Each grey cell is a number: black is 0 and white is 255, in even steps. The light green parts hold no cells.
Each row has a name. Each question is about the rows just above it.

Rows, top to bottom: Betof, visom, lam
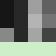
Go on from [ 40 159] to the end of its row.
[97]
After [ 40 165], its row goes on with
[67]

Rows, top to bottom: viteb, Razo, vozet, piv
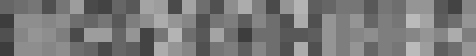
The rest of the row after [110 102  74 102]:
[ 94  67 172 149 134  80 118 126  94 134 110  80 172  80 149 126 149 102
 126 118 187 157  94 110 149]
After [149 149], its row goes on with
[ 88  67 134]
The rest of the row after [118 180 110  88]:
[164 110  61 110 110  88  88  94 149 126 134 142 126 126 134 149 134 172
 126]
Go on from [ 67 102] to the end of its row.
[ 88 164 157  74 164 110  80 142 172 126  74 149 180  94 102 118 118  88
 118 110 149 149  88  67 134]
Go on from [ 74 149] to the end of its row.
[180  94 102 118 118  88 118 110 149 149  88  67 134]
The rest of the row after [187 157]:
[ 94 110 149]

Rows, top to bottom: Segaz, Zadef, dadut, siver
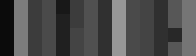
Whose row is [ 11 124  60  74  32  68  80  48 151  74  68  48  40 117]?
dadut
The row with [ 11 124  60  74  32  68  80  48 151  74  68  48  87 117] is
siver
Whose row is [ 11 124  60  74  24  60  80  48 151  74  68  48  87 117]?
Segaz
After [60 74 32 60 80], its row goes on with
[ 48 151  74  68  48  87 117]
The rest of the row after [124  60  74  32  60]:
[ 80  48 151  74  68  48  87 117]

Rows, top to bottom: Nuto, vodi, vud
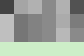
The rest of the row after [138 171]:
[124]
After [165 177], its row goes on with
[138 177  82]
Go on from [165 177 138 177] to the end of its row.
[82]
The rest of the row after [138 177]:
[82]
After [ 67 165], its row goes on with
[177 138 177  82]

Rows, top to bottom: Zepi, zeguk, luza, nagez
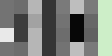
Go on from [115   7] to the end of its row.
[103]
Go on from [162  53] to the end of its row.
[115   7 103]
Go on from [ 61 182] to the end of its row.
[ 53 109   7  97]
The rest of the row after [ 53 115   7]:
[103]
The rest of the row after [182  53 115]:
[190 122]
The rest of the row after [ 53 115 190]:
[122]

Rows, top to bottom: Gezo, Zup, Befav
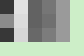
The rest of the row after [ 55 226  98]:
[118 154]
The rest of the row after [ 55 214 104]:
[124 154]
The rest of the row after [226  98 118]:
[154]
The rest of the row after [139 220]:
[ 98 112 154]
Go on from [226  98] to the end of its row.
[118 154]
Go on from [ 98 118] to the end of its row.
[154]
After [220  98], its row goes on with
[112 154]

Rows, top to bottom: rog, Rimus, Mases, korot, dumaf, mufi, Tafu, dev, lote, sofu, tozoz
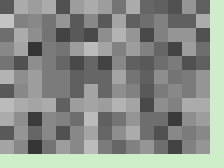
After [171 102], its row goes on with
[ 96  81 149  96]
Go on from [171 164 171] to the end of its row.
[ 96 157 164 157 179 164  73 142 129 171 171]
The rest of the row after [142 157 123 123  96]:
[102 102 164 116  96 142 116 123 149]

